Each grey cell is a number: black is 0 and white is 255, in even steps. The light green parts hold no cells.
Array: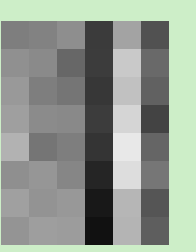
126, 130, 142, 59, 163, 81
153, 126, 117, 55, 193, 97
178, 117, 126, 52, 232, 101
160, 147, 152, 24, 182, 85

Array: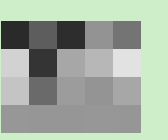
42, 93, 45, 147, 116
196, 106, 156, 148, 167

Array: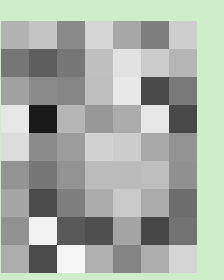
179, 196, 137, 213, 167, 127, 205
161, 138, 134, 190, 232, 74, 121
220, 139, 156, 209, 204, 169, 147
166, 75, 127, 171, 201, 170, 109
173, 75, 245, 175, 132, 173, 213

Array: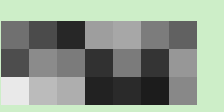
112, 75, 39, 158, 167, 124, 97
233, 187, 174, 34, 42, 28, 136

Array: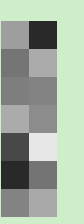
158, 41
126, 131
72, 231
131, 169

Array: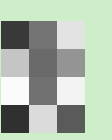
57, 115, 227
251, 113, 243
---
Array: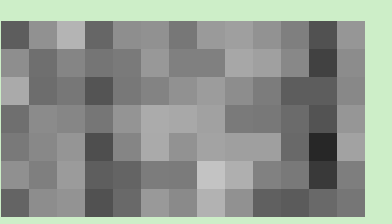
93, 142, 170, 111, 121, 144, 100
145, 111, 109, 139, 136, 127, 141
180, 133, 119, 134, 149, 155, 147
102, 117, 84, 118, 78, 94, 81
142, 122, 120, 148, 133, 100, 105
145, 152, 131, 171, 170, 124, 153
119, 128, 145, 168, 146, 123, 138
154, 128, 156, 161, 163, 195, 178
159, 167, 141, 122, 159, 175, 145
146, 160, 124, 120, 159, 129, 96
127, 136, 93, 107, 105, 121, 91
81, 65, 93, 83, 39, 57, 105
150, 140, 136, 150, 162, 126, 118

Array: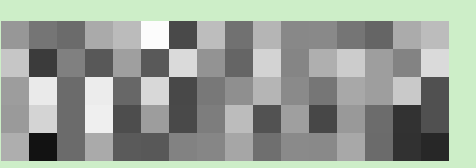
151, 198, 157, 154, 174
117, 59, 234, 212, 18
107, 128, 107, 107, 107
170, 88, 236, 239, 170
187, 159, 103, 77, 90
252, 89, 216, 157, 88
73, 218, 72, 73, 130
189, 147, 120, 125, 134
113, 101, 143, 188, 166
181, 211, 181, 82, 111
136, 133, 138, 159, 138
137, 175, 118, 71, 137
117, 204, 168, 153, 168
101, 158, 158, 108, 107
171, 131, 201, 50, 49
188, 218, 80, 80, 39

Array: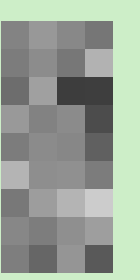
131, 124, 109, 153, 124, 180, 120, 135, 126
152, 140, 160, 130, 139, 142, 157, 125, 102
136, 119, 61, 139, 135, 144, 180, 143, 149
118, 178, 62, 76, 96, 124, 204, 158, 89

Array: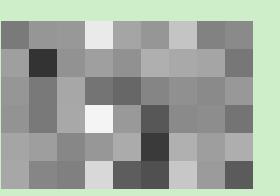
122, 159, 150, 147, 165, 167
150, 51, 121, 121, 158, 134
152, 146, 167, 168, 135, 128
234, 159, 116, 244, 151, 216
165, 145, 103, 153, 171, 93
150, 175, 133, 87, 58, 80
196, 169, 144, 138, 176, 199
130, 165, 138, 141, 158, 155
138, 119, 152, 116, 174, 91

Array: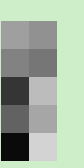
159, 130, 53, 98, 10
145, 118, 188, 166, 211

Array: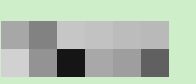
167, 209
130, 147
198, 21
194, 168
188, 158
185, 96

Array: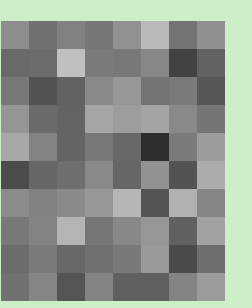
142, 105, 120, 149, 167, 75, 139, 120, 108, 112
112, 108, 82, 106, 130, 103, 129, 131, 123, 133
129, 192, 98, 100, 101, 110, 138, 180, 104, 85
119, 123, 137, 165, 120, 137, 151, 118, 112, 131
145, 120, 151, 157, 104, 102, 182, 136, 121, 96
186, 135, 115, 164, 45, 146, 84, 150, 154, 96
115, 66, 122, 137, 123, 83, 177, 97, 74, 131
144, 98, 87, 117, 156, 172, 134, 162, 110, 155
